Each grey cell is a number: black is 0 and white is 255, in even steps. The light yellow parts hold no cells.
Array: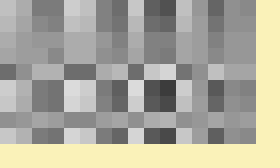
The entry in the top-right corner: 137
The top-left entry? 192
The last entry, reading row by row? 137
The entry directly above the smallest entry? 213
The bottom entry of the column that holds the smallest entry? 73
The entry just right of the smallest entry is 205
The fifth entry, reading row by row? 205
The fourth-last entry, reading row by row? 157
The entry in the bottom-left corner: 199
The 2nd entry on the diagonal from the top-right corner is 144
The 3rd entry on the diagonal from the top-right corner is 129
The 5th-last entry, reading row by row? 199
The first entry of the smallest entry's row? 205
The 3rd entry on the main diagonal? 151
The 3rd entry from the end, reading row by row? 95
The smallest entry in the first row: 81
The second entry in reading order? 172
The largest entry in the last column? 165

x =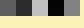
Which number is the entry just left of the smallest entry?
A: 192
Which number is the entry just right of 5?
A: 129

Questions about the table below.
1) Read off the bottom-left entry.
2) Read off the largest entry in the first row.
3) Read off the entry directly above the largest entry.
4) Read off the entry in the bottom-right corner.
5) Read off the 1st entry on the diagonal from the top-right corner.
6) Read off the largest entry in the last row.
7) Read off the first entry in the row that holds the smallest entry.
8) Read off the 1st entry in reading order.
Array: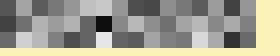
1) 107
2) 200
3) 15
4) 107
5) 150
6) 230
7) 66
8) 86

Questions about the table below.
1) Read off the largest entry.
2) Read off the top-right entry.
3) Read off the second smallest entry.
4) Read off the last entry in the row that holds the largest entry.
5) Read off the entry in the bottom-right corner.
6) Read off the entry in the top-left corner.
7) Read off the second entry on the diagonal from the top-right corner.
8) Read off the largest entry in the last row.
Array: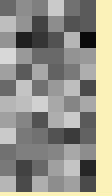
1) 216
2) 90
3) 31
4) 153
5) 74
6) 105
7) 82
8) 182

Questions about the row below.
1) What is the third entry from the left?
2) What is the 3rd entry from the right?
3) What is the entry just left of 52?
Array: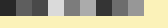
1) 73
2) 52
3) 171

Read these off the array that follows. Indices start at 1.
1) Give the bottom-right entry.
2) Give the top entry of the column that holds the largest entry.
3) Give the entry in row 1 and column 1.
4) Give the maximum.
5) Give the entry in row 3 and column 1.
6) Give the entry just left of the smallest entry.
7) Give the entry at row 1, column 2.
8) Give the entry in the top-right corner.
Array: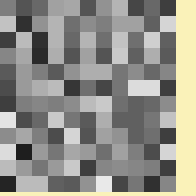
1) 134
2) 146
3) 126
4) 233
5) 62
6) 220
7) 84
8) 62

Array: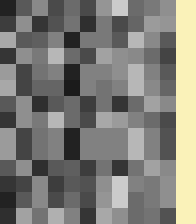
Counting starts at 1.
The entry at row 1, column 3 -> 137
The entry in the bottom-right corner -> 82
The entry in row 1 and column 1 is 34
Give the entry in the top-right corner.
143
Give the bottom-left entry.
47
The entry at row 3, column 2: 89
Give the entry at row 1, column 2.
89
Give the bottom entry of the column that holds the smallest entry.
129
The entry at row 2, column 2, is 143
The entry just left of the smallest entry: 101
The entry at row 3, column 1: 168
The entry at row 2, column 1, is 61
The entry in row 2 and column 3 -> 53
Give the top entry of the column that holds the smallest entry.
107

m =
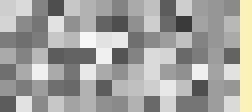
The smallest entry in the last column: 99
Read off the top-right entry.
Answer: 138
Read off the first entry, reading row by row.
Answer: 206
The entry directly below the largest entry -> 99
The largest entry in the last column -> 226
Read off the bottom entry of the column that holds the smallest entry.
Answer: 117
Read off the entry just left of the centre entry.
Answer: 240
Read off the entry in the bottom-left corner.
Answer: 92
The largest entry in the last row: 226
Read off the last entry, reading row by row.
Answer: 218
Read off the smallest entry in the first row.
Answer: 78
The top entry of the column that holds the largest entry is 178
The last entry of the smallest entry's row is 184
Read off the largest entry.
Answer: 247
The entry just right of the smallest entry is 163
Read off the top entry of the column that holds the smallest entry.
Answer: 206
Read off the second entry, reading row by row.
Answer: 218
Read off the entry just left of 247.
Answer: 184
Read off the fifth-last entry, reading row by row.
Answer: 212
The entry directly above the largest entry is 178
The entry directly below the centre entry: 144
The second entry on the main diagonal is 138
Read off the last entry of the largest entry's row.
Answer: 170
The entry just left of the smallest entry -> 105
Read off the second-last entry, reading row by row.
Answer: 157
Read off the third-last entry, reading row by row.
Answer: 117
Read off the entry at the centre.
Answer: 84
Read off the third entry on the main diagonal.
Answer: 124
